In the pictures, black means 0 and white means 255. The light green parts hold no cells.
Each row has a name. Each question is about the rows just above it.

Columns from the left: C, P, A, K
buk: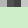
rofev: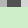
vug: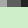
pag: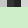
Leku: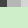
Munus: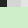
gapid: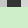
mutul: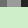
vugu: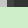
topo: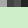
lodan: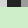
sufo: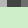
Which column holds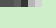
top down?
P
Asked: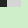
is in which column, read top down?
K
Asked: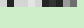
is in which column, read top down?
K
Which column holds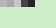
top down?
C
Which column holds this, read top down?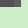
P

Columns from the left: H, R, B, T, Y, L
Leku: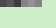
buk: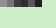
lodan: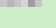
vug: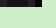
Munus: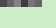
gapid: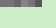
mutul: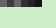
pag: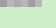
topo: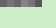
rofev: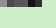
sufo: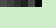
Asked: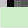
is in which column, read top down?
L
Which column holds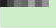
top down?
H

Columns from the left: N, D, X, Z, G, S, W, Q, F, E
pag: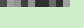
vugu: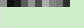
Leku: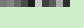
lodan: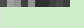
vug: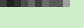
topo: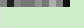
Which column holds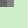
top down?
Q
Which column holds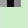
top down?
D
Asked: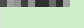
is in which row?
pag
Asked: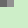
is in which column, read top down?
X
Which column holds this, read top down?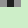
G

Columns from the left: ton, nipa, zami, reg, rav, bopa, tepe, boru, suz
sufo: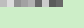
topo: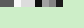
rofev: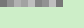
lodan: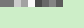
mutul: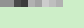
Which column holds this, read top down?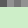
nipa
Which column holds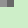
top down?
tepe
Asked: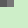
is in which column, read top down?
ton

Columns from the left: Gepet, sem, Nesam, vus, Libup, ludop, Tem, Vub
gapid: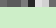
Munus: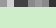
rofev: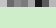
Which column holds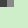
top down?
Nesam
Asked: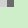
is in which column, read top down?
sem

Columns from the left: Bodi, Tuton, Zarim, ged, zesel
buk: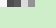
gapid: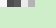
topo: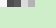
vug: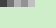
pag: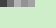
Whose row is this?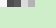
topo
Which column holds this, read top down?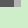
Zarim
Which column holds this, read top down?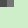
Tuton
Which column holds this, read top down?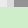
ged
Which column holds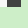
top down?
Bodi
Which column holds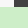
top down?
Bodi

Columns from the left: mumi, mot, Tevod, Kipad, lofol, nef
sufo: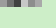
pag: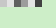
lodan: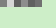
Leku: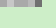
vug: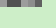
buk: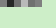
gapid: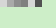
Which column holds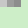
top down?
Kipad
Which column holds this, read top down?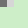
lofol

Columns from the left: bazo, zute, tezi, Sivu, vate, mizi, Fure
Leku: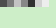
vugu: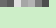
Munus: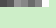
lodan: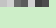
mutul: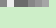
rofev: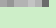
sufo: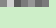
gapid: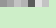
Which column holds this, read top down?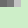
Fure
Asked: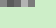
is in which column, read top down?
Sivu
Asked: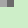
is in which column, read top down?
Fure
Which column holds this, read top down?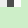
Fure

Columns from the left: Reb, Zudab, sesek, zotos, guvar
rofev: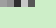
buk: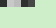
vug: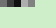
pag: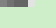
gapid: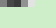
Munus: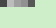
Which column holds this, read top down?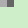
zotos
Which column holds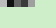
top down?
sesek
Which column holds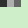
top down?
zotos
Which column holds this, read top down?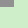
zotos

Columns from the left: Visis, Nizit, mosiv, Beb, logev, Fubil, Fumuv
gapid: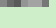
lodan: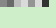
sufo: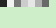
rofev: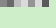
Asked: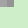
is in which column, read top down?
logev
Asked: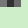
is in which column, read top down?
Fumuv
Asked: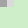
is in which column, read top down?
Fubil
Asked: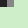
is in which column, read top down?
Visis
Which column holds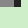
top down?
Visis

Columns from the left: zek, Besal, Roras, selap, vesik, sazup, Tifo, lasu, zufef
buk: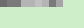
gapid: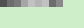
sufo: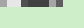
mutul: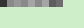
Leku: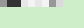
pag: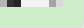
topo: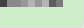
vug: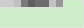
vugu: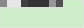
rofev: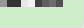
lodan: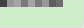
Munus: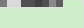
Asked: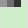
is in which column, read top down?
sazup
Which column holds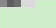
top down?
zufef
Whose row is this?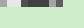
sufo

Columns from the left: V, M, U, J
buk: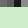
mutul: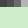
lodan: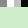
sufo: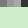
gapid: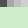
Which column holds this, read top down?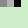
J
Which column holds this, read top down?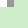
M
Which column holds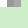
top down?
M
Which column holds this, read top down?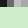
U
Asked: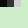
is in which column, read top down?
J
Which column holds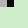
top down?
J
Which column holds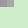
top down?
M

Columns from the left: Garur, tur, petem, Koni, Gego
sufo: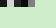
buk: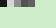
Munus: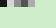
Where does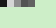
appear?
buk
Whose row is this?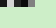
sufo
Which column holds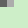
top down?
Gego
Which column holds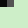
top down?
Koni
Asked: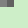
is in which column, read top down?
Gego

